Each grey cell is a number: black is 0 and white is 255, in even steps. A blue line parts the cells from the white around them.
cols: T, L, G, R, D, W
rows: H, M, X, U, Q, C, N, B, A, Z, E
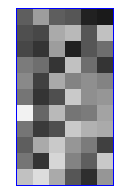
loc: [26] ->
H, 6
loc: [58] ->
B, 2
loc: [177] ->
B, 5
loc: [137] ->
Q, 1
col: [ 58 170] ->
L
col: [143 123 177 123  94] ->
D
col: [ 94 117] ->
T

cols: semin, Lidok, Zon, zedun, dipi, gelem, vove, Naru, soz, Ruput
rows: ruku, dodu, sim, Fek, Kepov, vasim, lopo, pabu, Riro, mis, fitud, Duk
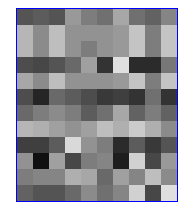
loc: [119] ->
Fek, 10
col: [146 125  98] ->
semin

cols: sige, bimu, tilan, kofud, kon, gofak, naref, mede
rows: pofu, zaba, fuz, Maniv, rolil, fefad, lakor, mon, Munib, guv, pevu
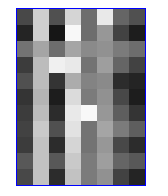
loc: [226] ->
mon, 4
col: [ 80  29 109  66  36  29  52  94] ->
mede
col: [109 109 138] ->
kon
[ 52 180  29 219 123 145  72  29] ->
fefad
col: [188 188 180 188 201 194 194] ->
bimu
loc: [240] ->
Maniv, 3

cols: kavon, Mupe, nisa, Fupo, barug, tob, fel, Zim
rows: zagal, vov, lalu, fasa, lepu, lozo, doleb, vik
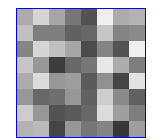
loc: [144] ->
lepu, 6
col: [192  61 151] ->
nisa
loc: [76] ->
lalu, 5
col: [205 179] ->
kavon
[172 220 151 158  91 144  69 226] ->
lepu
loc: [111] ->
lozo, 3

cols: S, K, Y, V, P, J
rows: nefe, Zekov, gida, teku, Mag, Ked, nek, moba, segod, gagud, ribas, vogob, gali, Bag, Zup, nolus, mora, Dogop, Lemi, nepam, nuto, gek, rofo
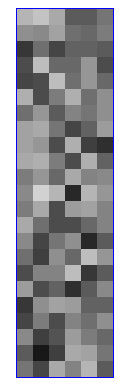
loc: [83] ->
nuto, 3
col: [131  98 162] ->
Y

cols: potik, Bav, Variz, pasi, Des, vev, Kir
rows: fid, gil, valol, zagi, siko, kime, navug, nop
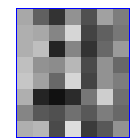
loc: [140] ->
zagi, 3
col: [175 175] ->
potik

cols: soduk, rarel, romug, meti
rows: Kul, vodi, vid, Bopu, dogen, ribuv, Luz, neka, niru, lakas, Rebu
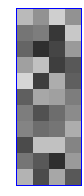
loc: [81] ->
Luz, 2
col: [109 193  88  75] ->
rarel

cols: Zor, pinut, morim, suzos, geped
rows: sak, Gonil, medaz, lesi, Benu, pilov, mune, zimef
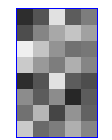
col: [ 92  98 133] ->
geped
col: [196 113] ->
suzos
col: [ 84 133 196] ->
pinut

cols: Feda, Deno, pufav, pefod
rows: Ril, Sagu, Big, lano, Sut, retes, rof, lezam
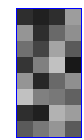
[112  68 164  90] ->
Big
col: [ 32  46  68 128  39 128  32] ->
Deno
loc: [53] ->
lano, 1
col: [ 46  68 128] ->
Deno
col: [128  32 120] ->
Deno
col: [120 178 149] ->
pufav

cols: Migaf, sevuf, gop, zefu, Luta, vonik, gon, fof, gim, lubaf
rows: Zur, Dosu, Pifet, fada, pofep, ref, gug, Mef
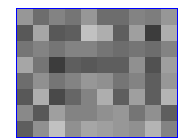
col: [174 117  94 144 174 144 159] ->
vonik
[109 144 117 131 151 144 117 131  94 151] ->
pofep
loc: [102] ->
ref, 4
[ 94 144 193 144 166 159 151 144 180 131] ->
Mef
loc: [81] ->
fada, 9
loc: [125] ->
Zur, 9
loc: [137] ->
gug, 1

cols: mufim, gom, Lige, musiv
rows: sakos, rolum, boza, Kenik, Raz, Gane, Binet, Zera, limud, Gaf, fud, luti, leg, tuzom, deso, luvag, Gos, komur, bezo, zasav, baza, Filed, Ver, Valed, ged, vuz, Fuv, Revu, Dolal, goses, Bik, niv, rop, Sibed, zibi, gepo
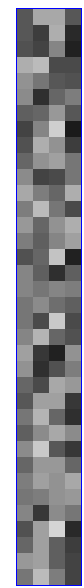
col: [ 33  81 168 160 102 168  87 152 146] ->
Lige
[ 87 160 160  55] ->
ged
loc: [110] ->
bezo, 3

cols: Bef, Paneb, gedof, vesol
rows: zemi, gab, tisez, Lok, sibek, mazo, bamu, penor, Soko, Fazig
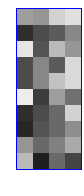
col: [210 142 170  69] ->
vesol
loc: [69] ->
Fazig, 4
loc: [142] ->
penor, 4

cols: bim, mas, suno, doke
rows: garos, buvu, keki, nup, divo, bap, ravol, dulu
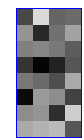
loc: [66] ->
bap, 4
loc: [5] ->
nup, 2
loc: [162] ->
buvu, 4
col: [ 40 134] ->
mas

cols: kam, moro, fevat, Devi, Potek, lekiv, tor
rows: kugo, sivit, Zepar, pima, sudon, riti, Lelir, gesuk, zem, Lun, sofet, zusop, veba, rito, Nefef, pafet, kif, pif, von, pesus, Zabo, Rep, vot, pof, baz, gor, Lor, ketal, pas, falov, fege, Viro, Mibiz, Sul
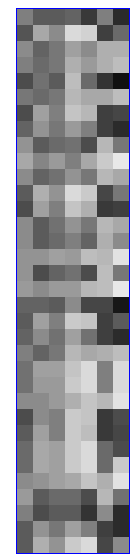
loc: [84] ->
sivit, 1
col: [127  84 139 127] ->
kam
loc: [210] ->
sivit, 5
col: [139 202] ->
Devi
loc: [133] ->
Lun, 2
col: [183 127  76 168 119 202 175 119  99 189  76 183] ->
Potek

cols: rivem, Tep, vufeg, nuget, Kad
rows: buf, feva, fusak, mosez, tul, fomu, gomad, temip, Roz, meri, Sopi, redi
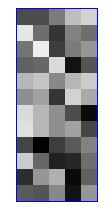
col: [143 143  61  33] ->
vufeg
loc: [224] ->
temip, 1

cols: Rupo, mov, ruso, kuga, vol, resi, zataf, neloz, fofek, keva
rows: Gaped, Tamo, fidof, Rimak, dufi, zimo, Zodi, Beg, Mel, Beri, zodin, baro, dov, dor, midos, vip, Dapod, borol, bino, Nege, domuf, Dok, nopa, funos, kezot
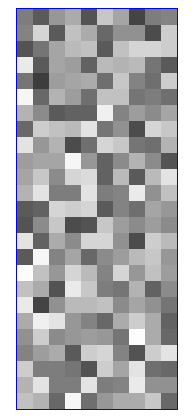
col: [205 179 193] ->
Rupo
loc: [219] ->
zodin, 5
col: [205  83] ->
vol
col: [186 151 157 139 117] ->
keva

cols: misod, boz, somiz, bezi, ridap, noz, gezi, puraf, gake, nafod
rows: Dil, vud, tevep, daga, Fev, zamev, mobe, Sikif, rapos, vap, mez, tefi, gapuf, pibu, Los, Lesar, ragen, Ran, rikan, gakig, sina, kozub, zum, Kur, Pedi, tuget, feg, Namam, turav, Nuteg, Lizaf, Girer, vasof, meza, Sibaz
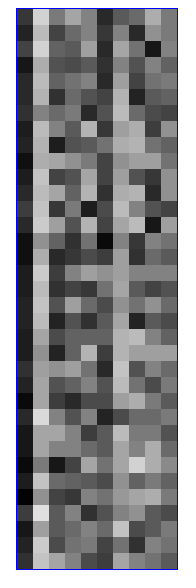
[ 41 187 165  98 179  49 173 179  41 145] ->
tefi
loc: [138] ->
turav, 10
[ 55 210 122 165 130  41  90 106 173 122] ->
Dil
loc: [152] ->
Lizaf, 7
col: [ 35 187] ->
puraf

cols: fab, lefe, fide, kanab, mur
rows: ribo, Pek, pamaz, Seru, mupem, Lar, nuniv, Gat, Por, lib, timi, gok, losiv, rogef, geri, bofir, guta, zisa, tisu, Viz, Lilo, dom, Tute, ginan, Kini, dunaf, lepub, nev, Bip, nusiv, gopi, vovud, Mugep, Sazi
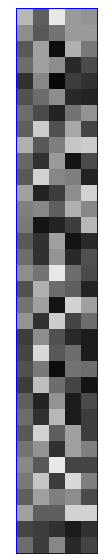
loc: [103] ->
lib, 1
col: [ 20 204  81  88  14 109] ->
fide
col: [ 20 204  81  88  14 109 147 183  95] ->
fide
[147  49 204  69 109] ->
Viz
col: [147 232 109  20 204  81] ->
fide
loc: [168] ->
Gat, 4

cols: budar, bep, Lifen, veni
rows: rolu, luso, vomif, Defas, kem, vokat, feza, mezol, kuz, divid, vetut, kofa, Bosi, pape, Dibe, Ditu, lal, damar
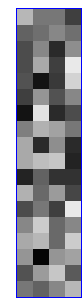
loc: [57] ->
kem, 3
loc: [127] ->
mezol, 1

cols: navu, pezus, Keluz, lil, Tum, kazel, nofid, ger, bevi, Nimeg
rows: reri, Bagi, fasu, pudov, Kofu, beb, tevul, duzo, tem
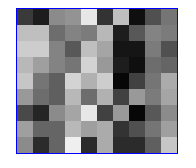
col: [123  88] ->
bevi
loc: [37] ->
tevul, 2
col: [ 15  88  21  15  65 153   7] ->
ger
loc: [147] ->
reri, 4
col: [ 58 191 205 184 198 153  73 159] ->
navu
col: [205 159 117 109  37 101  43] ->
pezus

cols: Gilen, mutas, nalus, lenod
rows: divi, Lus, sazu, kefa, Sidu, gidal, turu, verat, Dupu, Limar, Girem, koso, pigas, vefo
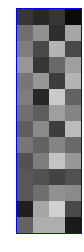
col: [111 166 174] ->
mutas
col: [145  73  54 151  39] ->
mutas
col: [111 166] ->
mutas
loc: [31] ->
pigas, 1

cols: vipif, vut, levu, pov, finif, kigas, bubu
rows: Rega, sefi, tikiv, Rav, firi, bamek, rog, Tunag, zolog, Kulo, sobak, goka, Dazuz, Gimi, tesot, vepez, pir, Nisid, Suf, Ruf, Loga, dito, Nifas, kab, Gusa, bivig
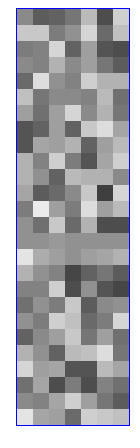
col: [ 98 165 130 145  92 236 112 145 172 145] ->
vut
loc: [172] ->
vepez, 2
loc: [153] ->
tesot, 3

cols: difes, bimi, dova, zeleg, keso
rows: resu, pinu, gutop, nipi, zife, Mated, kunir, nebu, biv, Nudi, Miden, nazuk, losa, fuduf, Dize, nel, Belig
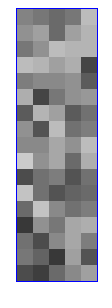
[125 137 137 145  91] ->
zife
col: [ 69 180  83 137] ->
bimi
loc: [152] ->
Mated, 5
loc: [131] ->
resu, 1

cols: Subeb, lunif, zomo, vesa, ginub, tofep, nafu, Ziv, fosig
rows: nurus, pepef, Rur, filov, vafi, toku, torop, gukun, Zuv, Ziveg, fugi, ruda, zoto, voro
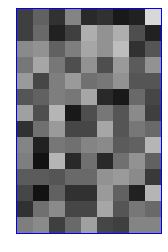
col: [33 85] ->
fosig
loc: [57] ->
fugi, 9
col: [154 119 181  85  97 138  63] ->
zomo
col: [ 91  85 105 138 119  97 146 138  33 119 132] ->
Ziv
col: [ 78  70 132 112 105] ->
ginub
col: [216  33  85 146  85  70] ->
fosig
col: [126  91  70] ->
Subeb

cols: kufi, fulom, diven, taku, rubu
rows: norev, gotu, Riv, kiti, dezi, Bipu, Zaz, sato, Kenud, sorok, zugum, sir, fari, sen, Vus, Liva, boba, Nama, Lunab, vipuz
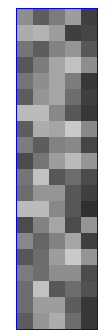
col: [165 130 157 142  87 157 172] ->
diven
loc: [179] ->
gotu, 2
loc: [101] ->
Vus, 2
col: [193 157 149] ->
fulom
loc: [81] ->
Nama, 5
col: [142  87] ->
diven
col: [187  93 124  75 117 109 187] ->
kufi

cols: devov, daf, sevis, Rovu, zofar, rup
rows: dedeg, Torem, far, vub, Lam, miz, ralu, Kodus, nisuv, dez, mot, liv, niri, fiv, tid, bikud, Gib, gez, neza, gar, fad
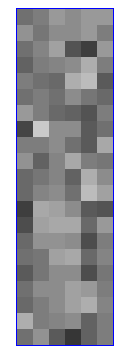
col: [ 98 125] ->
devov
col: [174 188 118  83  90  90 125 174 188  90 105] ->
zofar

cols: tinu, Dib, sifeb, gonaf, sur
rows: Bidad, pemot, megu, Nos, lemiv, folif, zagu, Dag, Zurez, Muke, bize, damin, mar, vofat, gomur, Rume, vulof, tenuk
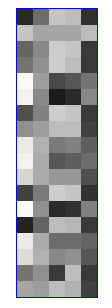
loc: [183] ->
vofat, 4
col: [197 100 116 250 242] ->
tinu
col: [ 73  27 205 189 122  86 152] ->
sifeb

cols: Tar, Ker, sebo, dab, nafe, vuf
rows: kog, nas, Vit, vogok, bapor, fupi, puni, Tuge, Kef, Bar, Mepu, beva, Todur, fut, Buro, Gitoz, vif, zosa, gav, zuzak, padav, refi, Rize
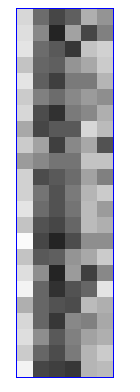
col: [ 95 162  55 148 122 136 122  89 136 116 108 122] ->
dab
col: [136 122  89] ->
dab
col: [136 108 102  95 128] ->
Ker
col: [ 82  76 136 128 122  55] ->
dab

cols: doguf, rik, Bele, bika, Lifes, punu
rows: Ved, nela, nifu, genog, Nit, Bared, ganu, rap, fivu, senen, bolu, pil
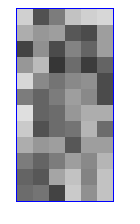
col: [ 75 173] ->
punu
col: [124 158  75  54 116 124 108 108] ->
Bele
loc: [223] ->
ganu, 1
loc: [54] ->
genog, 3

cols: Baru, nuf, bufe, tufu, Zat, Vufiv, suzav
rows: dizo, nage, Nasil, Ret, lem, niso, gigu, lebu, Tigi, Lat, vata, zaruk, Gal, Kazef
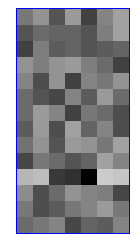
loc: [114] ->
Tigi, 1
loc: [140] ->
zaruk, 1

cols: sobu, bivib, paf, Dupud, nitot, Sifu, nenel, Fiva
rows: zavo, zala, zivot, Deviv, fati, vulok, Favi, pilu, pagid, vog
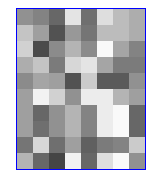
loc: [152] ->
zala, 4
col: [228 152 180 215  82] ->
Dupud
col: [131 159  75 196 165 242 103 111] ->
bivib
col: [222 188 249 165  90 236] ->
Sifu

